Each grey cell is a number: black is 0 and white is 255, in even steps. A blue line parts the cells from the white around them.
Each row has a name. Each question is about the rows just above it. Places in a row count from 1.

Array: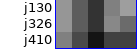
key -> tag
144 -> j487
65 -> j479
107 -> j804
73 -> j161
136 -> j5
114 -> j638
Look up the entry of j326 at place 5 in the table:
j804
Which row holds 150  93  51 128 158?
j130
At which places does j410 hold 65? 4 5
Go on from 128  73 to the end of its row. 20 65 65
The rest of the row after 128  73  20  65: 65
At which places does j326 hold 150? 1
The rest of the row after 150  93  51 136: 107

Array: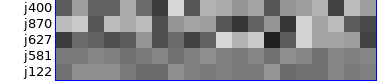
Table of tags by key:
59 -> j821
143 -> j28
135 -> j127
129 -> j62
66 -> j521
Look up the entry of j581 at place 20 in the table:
j127
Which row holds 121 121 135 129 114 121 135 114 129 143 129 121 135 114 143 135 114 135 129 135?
j581
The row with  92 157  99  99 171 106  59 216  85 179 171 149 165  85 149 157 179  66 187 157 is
j400

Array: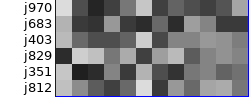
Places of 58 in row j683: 2 5 11 12
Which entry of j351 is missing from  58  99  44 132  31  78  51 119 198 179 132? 113
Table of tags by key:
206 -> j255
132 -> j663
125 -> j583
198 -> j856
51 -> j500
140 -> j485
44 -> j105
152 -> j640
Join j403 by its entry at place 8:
j663
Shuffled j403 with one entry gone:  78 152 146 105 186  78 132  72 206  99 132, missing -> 125
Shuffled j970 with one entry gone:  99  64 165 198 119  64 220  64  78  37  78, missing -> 84

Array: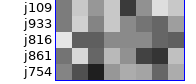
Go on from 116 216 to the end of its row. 102 185 145  66  52 192
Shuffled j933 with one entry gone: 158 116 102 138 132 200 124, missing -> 208
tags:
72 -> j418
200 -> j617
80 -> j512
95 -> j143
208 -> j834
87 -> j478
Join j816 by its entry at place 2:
j143
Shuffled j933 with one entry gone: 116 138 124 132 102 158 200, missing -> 208
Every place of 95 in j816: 2 3 8
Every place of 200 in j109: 2 4 8

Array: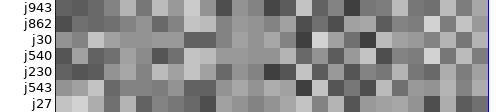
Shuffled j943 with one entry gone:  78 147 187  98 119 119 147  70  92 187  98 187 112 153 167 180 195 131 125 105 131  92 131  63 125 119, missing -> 203
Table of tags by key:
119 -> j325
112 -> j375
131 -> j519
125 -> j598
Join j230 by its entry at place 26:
j598
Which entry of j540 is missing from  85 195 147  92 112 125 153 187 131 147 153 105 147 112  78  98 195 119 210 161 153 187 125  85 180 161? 139
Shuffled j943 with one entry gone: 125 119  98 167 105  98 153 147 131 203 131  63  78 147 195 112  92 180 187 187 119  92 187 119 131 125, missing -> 70
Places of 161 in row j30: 4 12 18 22

